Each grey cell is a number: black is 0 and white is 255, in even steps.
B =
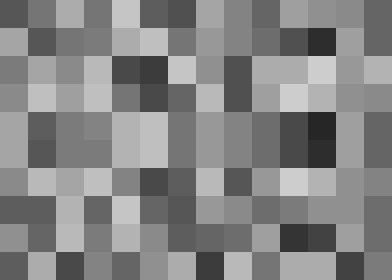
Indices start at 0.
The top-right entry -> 101
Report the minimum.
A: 38
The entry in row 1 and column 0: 165
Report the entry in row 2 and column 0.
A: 123
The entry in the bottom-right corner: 123
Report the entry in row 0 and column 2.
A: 172
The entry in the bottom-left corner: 93
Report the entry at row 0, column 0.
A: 86
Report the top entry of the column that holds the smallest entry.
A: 144
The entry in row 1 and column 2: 117
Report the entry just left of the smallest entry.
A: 73
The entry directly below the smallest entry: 45
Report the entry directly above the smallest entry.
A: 179
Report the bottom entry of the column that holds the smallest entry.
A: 172
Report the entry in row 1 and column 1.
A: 86
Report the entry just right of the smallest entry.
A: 159
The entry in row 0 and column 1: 117

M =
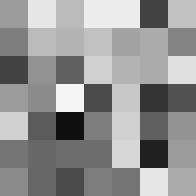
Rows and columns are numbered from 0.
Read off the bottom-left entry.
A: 139
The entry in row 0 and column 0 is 155
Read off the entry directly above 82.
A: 224
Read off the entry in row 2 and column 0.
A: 67
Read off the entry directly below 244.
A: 16
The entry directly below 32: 230
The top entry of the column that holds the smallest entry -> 187
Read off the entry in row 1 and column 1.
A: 187
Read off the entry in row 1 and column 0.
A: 125
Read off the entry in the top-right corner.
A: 193
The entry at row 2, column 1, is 147
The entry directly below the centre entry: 125
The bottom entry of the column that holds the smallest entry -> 74
